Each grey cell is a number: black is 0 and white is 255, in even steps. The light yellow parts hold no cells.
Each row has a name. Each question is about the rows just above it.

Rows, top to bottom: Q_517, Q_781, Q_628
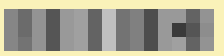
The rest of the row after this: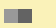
[147]
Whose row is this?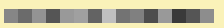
Q_781
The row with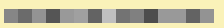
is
Q_517
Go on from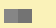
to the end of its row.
[147  85 153 160  99 191 115 128  77 153 160  99 147]
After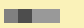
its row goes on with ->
[ 99 147]
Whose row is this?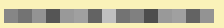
Q_628
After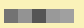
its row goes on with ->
[ 99 191 115 128  77 153 160  99 147]

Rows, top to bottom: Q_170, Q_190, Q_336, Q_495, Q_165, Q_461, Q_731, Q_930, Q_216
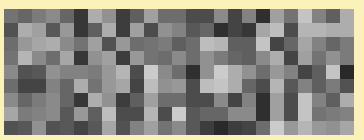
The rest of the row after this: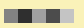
[130  95 173]
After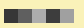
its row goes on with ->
[ 76 145 130  88 102  47  68  55 166 189  76 181 181 173 173]

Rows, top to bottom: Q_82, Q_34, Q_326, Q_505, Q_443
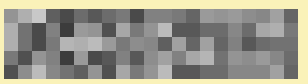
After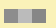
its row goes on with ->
[114  95 148  80 167 121 148 187  88  88 108 108 135 135 135 161 101]
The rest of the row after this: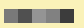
[154  74  88 129  88 141 161 129 167 181 114 148 141 154 135 108]
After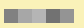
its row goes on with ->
[141 154 135 108]
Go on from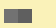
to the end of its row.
[148  80 167 121 148 187  88  88 108 108 135 135 135 161 101]
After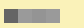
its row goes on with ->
[141 135 161 101]
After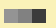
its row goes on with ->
[154  74  88 129  88 141 161 129 167 181 114 148 141 154 135 108]
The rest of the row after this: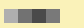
[181 175 187 154 121 141 135  95 161 101 161 101 129  88 108 114 114]

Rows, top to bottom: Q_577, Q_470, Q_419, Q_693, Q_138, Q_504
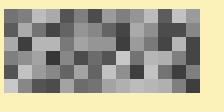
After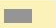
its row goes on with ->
[ 62 155 121  69 182  69]
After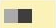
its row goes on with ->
[182 182 121 163 149 149  62 155 121  69 182  69]

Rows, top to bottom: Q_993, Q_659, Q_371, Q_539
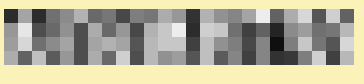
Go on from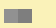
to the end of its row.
[ 72 133  15 126 199 118  85 215]
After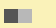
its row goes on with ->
[199 199  64 191 145 126  72 133  15 126 199 118  85 215]
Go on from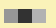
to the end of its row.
[145 133 164 237  98 172 215  85 207  98]
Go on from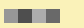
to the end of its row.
[207  78 184 145 157  85 191  91 133  64 133  50  56 126 207  64 184]
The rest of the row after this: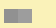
[ 85 191  91 133  64 133  50  56 126 207  64 184]

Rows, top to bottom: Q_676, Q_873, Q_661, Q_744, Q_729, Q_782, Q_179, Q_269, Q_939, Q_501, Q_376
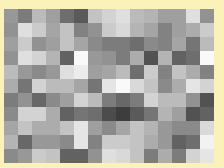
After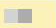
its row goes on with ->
[ 98 117 110  76  61  90 117 180 159  82  98]
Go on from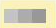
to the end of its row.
[ 98 110 242]
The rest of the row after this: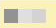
[180  98 249 152 146 124 172  82 180  98 110 249]
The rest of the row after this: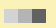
[249 152 146 124 172  82 180  98 110 249]

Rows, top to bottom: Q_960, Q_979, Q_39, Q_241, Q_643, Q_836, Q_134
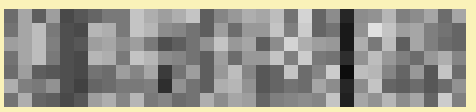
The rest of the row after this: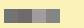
[166  59 115 158  94 152 189 133  87 101 196 108 133 204  13 189 182 133
 101 152  87 196 108]
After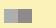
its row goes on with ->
[166 158 101 127 133 140 133 196  32 166 146 182 140 166 101 204 127]
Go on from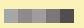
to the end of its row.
[ 94 115 146 196 152 166  94 140 212 174 158 152  25 174 121 189  94 166
 127 108 101]
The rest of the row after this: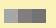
[101]
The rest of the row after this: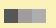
[133 182 121 133 108 115 174 140 166 158 101 127 133 140 133 196  32 166
 146 182 140 166 101 204 127]
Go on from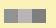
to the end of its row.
[140 166 108 166]

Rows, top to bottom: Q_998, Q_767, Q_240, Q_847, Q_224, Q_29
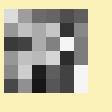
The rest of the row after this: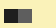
[ 66 245]
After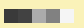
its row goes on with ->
[123]
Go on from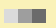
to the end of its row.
[101  78  94]

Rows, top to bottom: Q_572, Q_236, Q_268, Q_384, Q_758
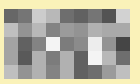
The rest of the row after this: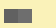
[155 191]
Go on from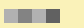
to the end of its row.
[110 155 191]
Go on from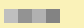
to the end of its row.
[177  97 110 155 191]

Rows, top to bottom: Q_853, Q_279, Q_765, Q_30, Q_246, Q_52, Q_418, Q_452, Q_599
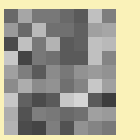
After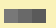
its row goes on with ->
[192 126]
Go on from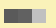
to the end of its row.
[185]
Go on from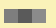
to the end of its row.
[120 146 154 146]
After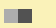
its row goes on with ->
[126 120 105 112 160 154]
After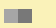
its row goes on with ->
[120 105  90 192 126]
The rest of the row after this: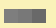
[112 160 154]
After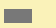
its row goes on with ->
[105  90 192 126]

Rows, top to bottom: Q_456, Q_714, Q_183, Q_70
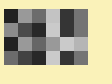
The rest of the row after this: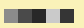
[116]
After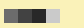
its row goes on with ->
[ 53 116]
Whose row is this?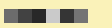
Q_70
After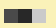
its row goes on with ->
[ 53 116]
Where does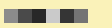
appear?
Q_714
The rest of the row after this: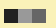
[153 202 181]

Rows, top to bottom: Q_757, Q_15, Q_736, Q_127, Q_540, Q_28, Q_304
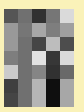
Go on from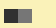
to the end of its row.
[218]
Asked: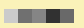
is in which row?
Q_540

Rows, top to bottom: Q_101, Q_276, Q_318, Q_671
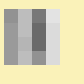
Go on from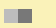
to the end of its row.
[227]
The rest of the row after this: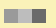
[219]
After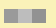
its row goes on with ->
[219]
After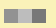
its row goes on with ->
[227]

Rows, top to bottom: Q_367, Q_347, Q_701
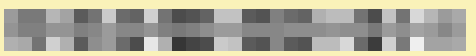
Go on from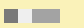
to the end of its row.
[169]
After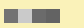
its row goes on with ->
[208 115  76  83  99 194 194  91  83 128 107  99 176 188 188 115  76 194
 115 216 182 155 169]
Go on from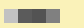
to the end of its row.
[107  99 176 188 188 115  76 194 115 216 182 155 169]

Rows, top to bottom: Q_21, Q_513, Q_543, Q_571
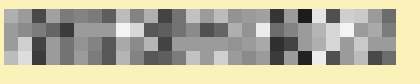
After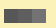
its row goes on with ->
[139  80 101 175 147 236 108 131 155 181 215 243 155 169 123]
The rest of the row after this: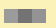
[131  87 169 139 181  67 155 155 155 155 147 155 169  47  67 155 175 215
 155 201 155 155]
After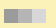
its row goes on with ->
[243 155 169 123]
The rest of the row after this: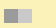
[155 155]

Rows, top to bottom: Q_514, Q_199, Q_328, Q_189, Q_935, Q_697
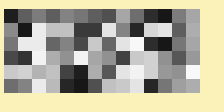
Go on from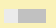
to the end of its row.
[ 58  58 228 131  38 215 228  94 173]
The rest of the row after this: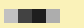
[ 87 228 242 209 152 145 248]
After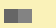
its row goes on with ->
[ 73 201 102 228 248  45  23 118 166]
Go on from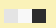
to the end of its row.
[ 23 118 166]
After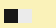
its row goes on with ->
[193 193  58  58 228 131  38 215 228  94 173]
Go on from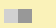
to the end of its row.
[145 248]

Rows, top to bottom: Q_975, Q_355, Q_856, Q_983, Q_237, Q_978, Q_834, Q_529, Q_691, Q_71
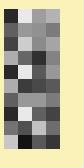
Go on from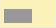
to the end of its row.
[123]
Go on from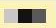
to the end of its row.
[54]
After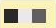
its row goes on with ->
[67]
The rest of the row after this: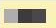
[89]
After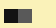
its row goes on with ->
[54]

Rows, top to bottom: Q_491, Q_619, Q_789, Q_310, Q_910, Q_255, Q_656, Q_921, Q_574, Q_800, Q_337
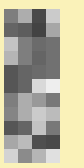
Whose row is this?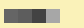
Q_619
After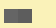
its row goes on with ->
[ 67 167]
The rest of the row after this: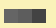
[167]
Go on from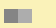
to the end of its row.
[203 187]
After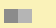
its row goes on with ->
[224]

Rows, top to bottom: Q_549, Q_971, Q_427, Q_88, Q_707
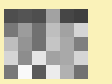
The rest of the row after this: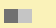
[169 127]
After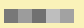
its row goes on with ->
[213]
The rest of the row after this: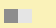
[162 169 213]

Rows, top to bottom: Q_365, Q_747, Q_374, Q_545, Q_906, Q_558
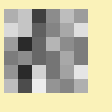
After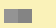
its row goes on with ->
[175]
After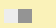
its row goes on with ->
[132 175]
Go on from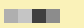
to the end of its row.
[189 156]
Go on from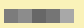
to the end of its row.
[124]
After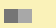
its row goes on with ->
[124]
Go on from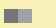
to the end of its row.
[229]
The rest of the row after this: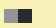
[210 117 162 229]

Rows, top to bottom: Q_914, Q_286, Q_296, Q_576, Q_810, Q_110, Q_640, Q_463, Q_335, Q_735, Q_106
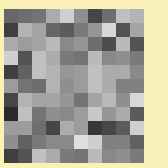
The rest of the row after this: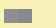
[156 200 150 171  91]
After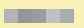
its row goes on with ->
[171 137]
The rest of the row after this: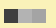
[103  91 122 150 215  83 164]

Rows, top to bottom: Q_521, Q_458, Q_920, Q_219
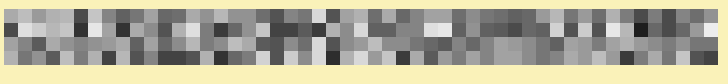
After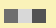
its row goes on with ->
[140 154 189 140 140 118 104  91 132 104 132 162 154 140 118  97 162 154
 124 162 177 154 140 124 146 118 118]
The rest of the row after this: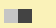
[ 67  91  59 177 140 216  97  97 132 132 223 231  97 146  97  91  75 104
  97 210  83 204  83 231 183  30 104  75 104 154 237]
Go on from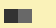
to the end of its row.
[124 210  83 204 140 216  45 177 216 154 197  59 170  91 154 124 162 132
 162 162 140 118 132 170 154 189 154  59 124 170 118 197  83  67]
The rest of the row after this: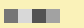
[177 110 170 104 132 162 162 110 140 118 110  97 104 154 183 118 154 110
 177 124  75 124  75 132 110 146]
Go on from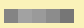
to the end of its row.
[ 97 162 154 124 162 177 154 140 124 146 118 118]

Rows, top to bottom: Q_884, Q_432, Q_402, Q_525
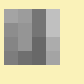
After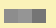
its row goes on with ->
[192]
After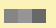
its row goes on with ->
[172]
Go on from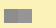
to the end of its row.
[117 192]
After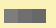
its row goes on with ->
[164]

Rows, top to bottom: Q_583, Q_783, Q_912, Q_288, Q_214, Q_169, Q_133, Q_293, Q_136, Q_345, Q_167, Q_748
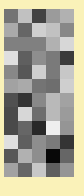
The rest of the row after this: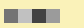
[177]
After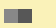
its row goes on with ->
[207 122 199]
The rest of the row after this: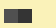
[136 185 162]

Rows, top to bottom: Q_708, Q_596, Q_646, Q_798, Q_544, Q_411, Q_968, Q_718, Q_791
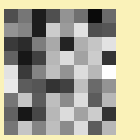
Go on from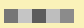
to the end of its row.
[220  92 183]
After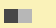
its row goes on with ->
[220 162 204  51]

